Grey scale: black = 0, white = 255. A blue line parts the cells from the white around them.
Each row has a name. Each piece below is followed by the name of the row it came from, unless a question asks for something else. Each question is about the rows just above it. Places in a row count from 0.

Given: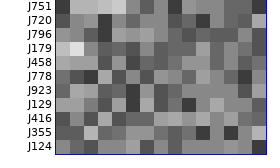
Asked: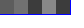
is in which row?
J355
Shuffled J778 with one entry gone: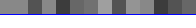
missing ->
[168]
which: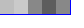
J751
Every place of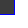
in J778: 2 13
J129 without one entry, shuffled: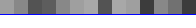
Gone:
[124]
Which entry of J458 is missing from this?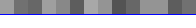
[71]
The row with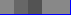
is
J124

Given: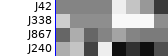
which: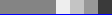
J42
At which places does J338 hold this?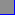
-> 1 2 3 7
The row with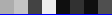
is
J240
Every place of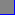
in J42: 0 1 2 3
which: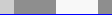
J338
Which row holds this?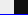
J240

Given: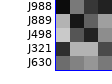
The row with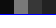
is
J988
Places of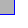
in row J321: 1 2
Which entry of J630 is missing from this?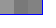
[109]

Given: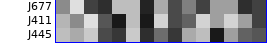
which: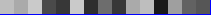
J445
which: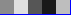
J411
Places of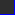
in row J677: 3 13
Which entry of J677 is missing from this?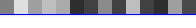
[35]
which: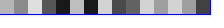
J411
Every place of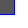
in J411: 3
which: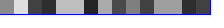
J677

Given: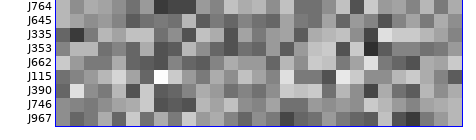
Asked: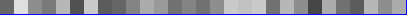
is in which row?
J390
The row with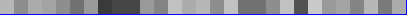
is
J764
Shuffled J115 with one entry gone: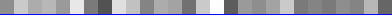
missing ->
[213]
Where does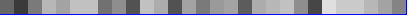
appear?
J335
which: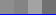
J746

